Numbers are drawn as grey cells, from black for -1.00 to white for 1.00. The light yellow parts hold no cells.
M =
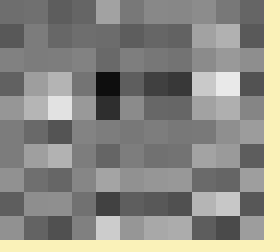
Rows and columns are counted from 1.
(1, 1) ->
-0.14
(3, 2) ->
-0.03
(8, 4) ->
0.05
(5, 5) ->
-0.64
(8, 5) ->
0.29
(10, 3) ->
-0.37
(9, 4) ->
-0.11
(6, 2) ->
-0.18
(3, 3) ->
-0.02
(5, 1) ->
0.18
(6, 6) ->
-0.06
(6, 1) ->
-0.03
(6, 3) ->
-0.34
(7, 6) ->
-0.02
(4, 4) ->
-0.09
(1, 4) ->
-0.21
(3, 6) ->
-0.01
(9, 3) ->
0.12
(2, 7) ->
-0.20
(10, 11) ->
0.23
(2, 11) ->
-0.30
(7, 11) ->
-0.27
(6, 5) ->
-0.02
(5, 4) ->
0.20
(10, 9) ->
-0.27
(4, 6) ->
-0.26
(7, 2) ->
0.25
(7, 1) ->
-0.03
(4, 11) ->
-0.36
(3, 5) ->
-0.18
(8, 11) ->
0.24
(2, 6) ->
-0.27
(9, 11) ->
-0.32

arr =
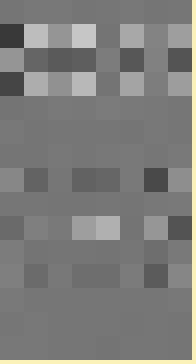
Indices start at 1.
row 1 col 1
-0.08
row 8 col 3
-0.07
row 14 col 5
-0.07
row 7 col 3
-0.06
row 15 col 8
-0.08
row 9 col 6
-0.08
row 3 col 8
-0.34
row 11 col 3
-0.08
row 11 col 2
-0.10
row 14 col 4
-0.07
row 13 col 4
-0.07
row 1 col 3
-0.06
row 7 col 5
-0.06
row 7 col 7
-0.07
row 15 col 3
-0.07
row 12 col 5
-0.14
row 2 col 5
-0.10
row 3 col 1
0.16
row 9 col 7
-0.06
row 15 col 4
-0.07
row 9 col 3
-0.08
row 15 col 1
-0.06
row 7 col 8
-0.05
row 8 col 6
-0.05
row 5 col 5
-0.04
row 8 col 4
-0.23
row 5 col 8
-0.07
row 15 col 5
-0.09
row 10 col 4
0.24
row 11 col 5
-0.10
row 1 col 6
-0.06
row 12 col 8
0.05
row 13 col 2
-0.07

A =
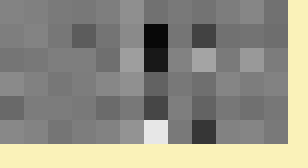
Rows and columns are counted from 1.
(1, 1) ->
0.03
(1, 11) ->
0.05
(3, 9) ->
0.29
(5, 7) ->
-0.45
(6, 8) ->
-0.05
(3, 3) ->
-0.01
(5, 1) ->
-0.18
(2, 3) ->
-0.07
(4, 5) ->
0.06
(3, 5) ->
-0.13
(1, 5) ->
-0.01
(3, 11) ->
0.20
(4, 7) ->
-0.23
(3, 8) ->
0.02
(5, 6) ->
-0.06
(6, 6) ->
0.15
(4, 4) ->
-0.02
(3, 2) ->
-0.06
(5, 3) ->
-0.03
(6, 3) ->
-0.08

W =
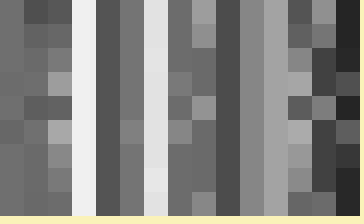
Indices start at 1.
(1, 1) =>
-0.13
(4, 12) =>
0.28
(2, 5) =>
-0.34
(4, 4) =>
0.88
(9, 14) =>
-0.16
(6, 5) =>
-0.34
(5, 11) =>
0.05
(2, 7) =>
0.77
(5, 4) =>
0.88
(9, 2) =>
-0.18
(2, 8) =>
-0.15
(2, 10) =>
-0.40
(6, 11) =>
0.05
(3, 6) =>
-0.09
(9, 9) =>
0.06
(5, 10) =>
-0.40
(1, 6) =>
-0.09
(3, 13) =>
0.05
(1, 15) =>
-0.71
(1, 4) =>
0.88
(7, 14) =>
-0.49
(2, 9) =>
0.12
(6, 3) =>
0.32
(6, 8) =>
0.05
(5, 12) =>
0.28
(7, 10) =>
-0.40
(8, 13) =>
0.08
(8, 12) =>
0.28
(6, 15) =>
-0.26
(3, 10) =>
-0.40
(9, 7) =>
0.77
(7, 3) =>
0.07
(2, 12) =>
0.28
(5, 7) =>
0.77
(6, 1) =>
-0.19

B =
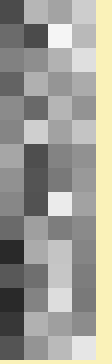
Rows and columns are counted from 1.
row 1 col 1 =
-0.41
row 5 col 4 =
0.15
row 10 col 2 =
0.25
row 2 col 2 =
-0.41
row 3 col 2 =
0.11
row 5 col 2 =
-0.18
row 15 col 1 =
-0.34
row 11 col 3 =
0.54
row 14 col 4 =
0.10
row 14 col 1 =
-0.57
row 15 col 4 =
0.80
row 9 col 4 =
0.27
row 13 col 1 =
-0.68
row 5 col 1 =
0.09
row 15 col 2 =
0.16
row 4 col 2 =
0.38
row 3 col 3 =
0.40
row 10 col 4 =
0.08
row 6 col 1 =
0.04

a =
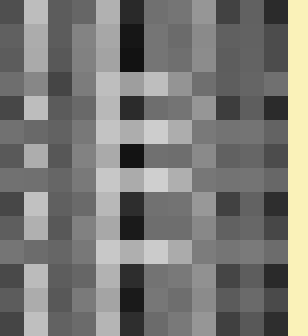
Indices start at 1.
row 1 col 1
-0.38
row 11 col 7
0.59
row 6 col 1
-0.11
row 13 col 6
-0.80
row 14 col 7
-0.16
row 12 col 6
-0.65
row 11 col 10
-0.08
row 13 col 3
-0.31
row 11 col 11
-0.04
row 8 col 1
-0.11
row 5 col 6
-0.66
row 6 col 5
0.53
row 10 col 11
-0.19
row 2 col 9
0.08
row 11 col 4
-0.06
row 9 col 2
0.51
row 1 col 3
-0.28
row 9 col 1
-0.44
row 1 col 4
-0.20
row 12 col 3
-0.27
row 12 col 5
0.40
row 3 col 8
-0.13
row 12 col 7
-0.10
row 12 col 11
-0.27
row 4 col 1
-0.14
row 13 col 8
-0.14
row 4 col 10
-0.26
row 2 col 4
0.03
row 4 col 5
0.49
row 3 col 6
-0.86
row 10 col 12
-0.44
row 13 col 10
-0.29
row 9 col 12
-0.64
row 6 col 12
-0.22
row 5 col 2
0.48
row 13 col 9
0.09
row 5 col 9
0.18
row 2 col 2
0.35

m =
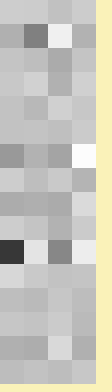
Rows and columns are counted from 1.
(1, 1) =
0.61
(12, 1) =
0.69
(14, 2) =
0.53
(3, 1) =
0.54
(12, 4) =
0.54
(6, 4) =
0.59
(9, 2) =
0.37
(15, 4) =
0.38
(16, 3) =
0.48
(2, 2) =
0.00
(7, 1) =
0.20
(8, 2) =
0.49
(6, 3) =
0.50
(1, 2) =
0.60
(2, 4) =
0.40
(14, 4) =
0.46
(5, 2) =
0.44
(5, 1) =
0.52
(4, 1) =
0.57
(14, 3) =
0.59

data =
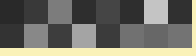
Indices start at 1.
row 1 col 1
-0.68
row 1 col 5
-0.46
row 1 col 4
-0.64
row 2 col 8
-0.10
